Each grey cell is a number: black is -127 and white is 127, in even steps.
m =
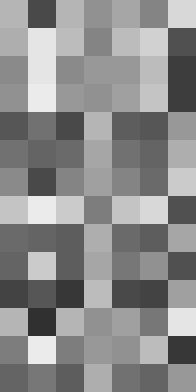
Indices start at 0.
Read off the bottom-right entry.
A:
24
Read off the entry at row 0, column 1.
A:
-54
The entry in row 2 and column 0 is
10
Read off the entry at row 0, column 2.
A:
53
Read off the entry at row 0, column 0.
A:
53
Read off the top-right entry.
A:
88
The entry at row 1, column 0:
46
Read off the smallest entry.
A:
-79
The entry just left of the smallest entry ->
53
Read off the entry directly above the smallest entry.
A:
-41
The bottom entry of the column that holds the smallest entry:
-8
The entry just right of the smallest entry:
53
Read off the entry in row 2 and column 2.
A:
10
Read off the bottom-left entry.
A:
-27
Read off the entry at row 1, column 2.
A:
60

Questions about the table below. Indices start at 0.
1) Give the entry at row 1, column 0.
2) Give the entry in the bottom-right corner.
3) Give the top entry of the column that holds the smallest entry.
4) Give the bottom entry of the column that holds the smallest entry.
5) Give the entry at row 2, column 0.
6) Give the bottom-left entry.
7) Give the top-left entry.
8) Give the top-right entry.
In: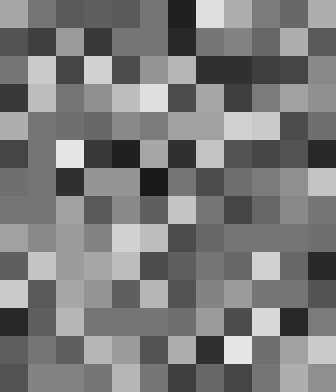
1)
-44
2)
15
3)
-10
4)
-10
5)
-10
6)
-44
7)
39
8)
46

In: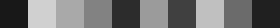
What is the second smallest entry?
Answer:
-95
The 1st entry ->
-103
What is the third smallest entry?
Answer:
-83

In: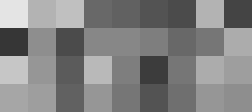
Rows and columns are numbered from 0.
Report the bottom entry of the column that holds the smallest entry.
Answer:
38
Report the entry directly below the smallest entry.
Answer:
70
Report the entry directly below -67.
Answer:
-44
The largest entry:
100
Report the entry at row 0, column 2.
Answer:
64
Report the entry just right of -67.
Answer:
-9
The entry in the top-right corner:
-59
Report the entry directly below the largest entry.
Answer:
-73
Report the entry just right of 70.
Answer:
22
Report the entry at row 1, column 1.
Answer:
14

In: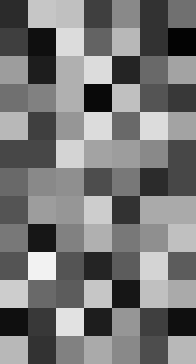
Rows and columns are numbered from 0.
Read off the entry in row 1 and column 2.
92
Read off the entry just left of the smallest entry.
-77
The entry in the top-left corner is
-84
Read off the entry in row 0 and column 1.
70
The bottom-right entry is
56
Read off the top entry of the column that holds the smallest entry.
-15
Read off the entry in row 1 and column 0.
-64
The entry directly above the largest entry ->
-105
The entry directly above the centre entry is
35
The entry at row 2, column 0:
29
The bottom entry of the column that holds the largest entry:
-77
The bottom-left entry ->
56
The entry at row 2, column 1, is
-98
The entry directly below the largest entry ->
-22
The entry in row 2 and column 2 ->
48
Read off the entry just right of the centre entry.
-7
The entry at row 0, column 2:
64
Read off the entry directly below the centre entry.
77
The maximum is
114

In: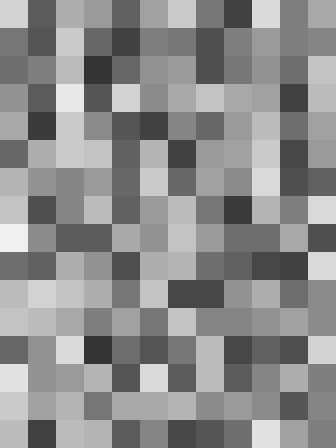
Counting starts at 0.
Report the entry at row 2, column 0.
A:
-17
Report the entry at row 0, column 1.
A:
-36
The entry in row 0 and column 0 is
82
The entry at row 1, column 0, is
-9
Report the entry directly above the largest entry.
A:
67
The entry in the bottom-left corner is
59
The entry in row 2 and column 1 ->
-1
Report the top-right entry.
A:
40
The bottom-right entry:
-1
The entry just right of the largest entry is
11
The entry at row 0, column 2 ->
46
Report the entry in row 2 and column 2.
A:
59
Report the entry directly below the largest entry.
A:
-17

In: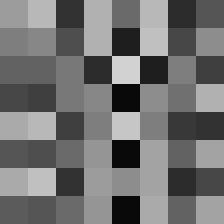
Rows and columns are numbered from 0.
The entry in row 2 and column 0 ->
-29
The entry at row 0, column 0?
28
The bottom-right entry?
35
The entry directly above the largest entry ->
-97
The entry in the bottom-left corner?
-36
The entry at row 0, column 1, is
56
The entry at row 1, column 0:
-1
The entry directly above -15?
-1
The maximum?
82
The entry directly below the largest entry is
-118
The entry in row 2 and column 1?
-29
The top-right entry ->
-42
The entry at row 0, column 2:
-77

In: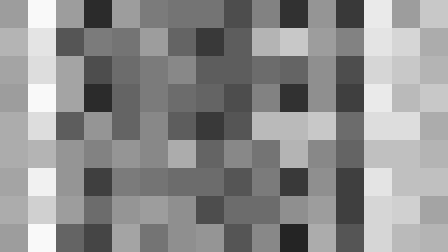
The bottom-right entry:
52
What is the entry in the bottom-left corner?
29
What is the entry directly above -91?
15
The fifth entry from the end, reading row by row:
44
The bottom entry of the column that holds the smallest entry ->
-91
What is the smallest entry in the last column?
36
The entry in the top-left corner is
29
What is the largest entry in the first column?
52
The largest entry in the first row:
121
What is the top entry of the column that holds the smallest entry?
-78
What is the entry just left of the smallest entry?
8
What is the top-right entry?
72
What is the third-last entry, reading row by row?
86
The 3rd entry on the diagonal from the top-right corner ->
86
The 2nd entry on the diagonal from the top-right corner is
86
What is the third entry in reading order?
29
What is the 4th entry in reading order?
-84
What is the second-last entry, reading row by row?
58
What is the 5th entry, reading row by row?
29
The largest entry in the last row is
121
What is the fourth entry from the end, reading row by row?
-42

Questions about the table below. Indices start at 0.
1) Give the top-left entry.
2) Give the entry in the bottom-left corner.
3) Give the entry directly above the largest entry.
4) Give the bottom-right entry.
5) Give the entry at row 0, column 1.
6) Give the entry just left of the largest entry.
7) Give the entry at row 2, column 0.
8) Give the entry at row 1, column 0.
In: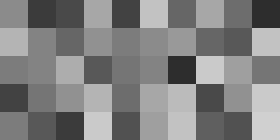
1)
11
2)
-3
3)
74
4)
80
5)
-68
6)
-46
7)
-3
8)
52

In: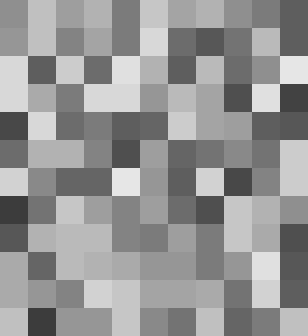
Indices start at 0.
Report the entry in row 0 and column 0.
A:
15
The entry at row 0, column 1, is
64
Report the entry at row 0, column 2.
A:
30
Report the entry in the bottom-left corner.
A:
64
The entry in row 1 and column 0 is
22
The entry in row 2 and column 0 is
88
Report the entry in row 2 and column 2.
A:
76
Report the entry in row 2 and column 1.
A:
-33
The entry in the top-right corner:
-33
